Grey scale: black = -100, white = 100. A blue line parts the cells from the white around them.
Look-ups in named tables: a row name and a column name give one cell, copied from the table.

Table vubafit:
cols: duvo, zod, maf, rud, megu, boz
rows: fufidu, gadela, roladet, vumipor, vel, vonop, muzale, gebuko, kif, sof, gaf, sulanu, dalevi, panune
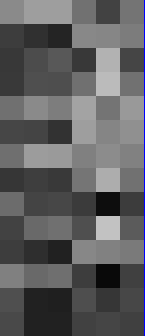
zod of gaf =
-64
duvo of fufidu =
8
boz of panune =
-50
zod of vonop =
-47
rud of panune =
-49
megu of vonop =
4
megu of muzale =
10
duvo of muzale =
-13
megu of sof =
52
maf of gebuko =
-55
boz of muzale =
1
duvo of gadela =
-52
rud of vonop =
24
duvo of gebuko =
-58
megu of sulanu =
-93
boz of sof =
-29
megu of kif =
-90
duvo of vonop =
-45
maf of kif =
-44

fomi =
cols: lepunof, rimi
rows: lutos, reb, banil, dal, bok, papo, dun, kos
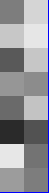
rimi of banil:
55
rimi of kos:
-2
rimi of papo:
-36
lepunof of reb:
56
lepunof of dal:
18
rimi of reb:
80
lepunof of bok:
-17
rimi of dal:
10
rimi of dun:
-10
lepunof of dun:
81
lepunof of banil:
-30
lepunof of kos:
22
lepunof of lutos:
-2
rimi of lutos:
67
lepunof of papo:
-67
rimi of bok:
53
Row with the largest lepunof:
dun

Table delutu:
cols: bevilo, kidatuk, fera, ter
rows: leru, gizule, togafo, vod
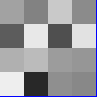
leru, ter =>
9
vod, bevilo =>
87
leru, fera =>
58
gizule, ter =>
77
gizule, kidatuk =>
82
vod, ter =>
7
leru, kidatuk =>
2
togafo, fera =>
22
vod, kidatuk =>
-69
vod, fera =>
12
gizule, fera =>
-38
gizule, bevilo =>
-28
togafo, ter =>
18
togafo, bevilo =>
38
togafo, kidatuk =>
47
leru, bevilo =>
27

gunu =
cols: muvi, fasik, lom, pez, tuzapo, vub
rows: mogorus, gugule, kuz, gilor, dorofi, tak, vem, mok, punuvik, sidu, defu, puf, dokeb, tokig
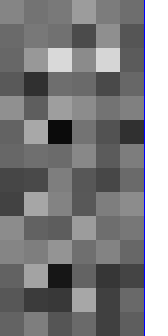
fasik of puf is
28
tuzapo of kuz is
68
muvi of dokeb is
-32
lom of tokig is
-33
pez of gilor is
-17
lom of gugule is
-11
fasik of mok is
-43
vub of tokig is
-26
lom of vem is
-16
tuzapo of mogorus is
-3
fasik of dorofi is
-26
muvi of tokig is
-22
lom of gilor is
-14
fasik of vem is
-13
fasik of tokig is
-1
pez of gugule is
-41
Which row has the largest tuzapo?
kuz

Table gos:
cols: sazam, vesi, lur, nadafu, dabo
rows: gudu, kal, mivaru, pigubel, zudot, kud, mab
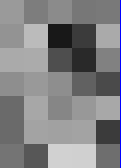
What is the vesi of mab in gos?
-32
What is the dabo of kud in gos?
-54
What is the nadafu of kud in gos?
28
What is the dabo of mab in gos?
-14
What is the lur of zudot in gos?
5
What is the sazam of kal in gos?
15
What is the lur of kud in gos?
26

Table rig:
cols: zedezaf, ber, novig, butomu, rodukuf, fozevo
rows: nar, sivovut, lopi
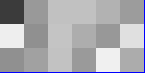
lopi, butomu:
21
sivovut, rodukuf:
19
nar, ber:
20
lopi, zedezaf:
13
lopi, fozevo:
35
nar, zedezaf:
-54
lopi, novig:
52
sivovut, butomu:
36
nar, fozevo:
22
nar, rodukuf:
40
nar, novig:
51
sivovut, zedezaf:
87
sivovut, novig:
54
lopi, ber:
26
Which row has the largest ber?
lopi

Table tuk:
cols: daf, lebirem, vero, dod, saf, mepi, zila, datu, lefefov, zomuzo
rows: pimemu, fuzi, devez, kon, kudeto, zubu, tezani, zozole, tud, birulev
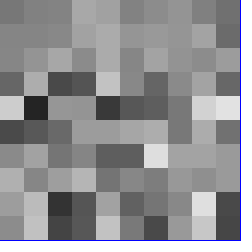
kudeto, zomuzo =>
77
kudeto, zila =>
-26
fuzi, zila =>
20
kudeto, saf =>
-55
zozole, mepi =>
6
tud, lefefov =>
75
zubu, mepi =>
30
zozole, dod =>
42
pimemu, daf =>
-7
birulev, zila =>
-43
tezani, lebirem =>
27
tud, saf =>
27
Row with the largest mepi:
zubu

